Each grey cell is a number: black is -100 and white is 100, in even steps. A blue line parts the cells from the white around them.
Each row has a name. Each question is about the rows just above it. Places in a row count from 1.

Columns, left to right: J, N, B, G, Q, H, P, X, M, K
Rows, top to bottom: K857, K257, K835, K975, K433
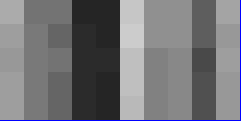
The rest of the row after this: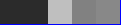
-43 24
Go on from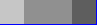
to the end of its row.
29
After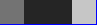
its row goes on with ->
13 13 -26 29
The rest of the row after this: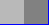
7 -37 19

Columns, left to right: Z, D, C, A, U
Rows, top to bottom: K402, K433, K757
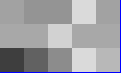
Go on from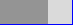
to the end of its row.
27
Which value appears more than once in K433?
32
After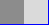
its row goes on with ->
44
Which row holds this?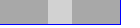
K433
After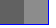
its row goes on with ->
71 44
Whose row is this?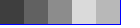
K757

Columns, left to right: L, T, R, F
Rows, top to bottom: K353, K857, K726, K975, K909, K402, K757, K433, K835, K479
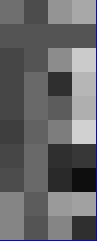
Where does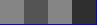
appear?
K479
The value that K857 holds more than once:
-34
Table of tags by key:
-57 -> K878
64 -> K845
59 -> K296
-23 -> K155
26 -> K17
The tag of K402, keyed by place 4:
K845
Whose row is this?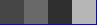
K975

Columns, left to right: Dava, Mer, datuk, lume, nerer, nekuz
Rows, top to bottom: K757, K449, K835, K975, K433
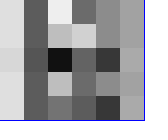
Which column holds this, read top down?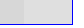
Dava
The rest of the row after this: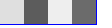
10 27
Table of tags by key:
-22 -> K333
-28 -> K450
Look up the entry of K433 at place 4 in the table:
K450
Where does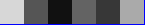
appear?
K835
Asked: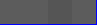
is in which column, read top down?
Mer
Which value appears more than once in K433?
-28
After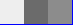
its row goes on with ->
27

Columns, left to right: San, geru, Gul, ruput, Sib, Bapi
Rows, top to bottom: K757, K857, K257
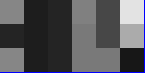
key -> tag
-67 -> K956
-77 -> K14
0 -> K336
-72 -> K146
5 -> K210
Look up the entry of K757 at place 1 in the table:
K210
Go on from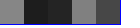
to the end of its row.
78
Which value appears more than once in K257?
-5
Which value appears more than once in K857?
-72
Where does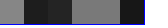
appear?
K257
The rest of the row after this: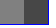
78

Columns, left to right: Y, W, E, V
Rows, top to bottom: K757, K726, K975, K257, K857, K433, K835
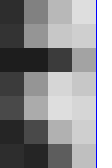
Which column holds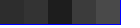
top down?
Y
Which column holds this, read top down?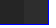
Y
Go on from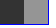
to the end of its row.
56 62

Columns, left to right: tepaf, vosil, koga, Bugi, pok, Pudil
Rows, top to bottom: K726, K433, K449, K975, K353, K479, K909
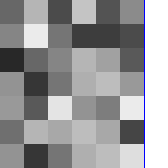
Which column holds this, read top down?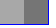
koga
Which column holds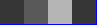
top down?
vosil
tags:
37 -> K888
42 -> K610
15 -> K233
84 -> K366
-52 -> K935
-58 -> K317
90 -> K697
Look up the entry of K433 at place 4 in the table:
K935
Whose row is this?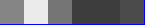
K433

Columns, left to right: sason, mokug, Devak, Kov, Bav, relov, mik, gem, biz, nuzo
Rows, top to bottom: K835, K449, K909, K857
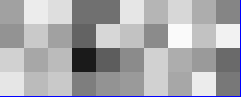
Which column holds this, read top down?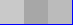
mokug
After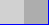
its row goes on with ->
21 -17
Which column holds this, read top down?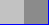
relov

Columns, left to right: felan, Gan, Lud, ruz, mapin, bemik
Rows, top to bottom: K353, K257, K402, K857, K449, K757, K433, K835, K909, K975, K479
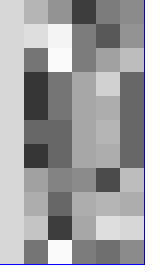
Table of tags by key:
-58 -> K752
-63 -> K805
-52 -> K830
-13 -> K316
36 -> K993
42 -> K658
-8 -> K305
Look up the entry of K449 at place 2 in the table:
K752
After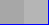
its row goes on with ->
-19
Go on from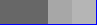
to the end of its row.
-19
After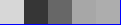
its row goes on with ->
-19
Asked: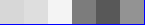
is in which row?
K257
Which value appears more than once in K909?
36
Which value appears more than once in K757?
-19

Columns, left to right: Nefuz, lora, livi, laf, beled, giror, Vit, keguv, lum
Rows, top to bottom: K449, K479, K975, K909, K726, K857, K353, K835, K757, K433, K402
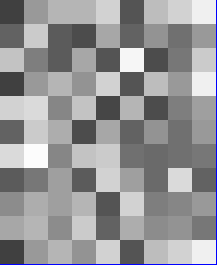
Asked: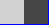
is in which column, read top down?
beled
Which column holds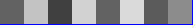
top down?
Nefuz
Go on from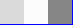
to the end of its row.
53 59 -12 -17 -12 -7

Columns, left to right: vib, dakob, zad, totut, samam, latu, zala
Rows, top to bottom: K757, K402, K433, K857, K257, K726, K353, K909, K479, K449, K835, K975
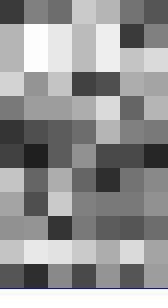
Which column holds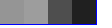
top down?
dakob
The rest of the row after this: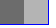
1 -5
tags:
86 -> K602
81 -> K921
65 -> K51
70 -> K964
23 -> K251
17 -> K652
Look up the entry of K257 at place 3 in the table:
K251

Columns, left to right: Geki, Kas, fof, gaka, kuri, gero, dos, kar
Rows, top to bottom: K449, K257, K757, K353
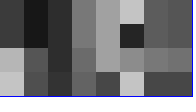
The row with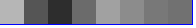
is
K757
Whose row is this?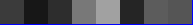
K257

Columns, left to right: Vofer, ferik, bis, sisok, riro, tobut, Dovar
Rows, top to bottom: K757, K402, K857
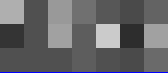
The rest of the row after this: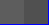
-42 -17
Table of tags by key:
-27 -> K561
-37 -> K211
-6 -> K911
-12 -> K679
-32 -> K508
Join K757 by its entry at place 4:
K679
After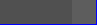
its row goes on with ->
-37 -42 -17
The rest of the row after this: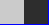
26
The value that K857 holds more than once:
-37
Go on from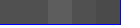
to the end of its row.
-17
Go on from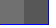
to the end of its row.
-42 -22

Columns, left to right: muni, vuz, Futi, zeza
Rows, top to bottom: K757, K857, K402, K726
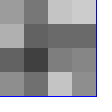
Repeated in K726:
11
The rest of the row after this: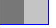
60
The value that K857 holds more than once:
-17
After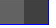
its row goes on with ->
-1 5
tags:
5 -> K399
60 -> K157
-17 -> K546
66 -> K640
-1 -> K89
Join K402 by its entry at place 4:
K399

